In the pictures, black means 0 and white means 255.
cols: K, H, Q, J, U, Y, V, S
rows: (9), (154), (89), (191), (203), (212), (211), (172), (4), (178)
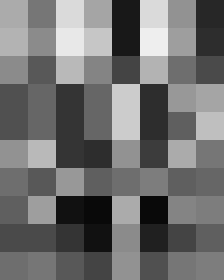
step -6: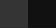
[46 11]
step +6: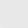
[238]
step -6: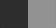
[ 39 140]
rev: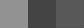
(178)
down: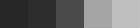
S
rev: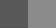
(89)
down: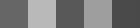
H

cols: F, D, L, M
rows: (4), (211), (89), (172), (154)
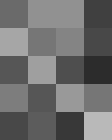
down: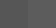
D
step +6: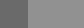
[112 151 151]
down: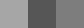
F
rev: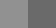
(4)
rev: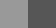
(172)
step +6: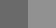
[112 151]
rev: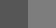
(172)

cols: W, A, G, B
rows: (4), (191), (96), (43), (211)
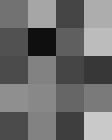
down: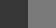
B
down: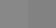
A
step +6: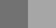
[120 172]
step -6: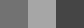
[108 160  63]

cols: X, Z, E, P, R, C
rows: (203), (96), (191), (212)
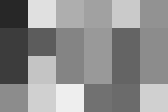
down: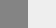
E
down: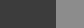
X
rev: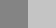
(191)
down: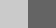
R
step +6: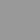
[159]
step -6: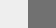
[232 107]

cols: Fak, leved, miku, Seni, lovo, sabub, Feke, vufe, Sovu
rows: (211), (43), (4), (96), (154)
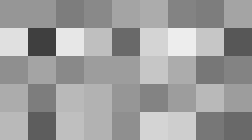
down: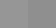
lovo
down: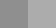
Fak
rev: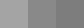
(211)
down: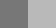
vufe
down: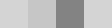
sabub

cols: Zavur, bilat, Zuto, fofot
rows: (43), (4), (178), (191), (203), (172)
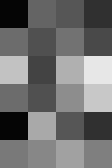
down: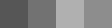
Zuto
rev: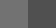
(4)
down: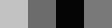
Zavur
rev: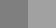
(172)
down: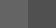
bilat
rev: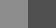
(191)

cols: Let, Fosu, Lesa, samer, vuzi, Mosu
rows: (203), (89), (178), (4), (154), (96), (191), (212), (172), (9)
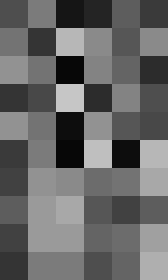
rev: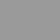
(172)
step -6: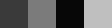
[ 52 117   1 185]
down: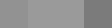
Fosu

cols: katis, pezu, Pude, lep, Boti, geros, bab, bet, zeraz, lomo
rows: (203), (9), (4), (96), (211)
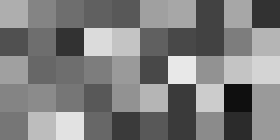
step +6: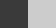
[ 64 210]
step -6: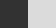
[ 44 213]

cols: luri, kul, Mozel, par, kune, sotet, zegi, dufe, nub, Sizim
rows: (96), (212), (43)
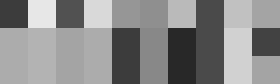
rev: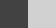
(212)
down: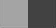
Sizim

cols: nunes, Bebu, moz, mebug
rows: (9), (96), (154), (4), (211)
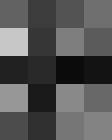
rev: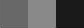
(4)
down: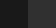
Bebu
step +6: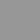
[157]

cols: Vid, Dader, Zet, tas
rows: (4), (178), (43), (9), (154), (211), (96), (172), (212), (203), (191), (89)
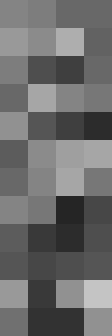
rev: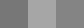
(96)
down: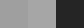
Zet

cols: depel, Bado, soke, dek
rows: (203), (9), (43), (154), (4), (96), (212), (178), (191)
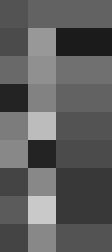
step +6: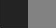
[ 41 136]
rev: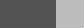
(4)
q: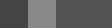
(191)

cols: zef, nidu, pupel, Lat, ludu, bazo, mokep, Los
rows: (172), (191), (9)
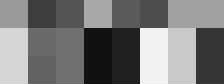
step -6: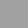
[155]
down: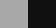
Lat

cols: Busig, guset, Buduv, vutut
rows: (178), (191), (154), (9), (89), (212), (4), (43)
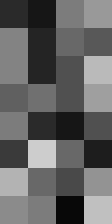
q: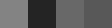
(191)
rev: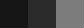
(89)
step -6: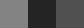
[125  30  74]
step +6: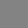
[137]

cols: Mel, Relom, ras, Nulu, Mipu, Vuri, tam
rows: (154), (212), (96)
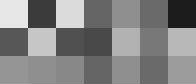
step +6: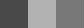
[ 79 183 126]
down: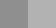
Mipu
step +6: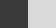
[ 65 225]
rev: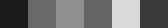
(154)
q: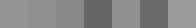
(96)
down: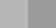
tam
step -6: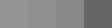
[143 137 130  94]

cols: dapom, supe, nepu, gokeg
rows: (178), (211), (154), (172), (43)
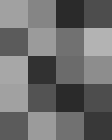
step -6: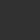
[43]
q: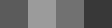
(43)
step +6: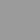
[161]
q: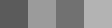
(211)

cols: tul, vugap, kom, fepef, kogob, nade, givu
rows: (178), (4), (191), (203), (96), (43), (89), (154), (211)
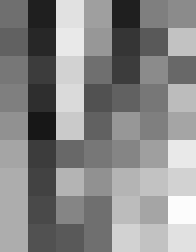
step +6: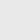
[239]
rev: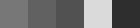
(203)
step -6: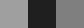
[153  25 121]
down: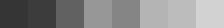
kogob
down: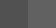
fepef
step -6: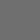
[105]
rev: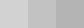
(89)

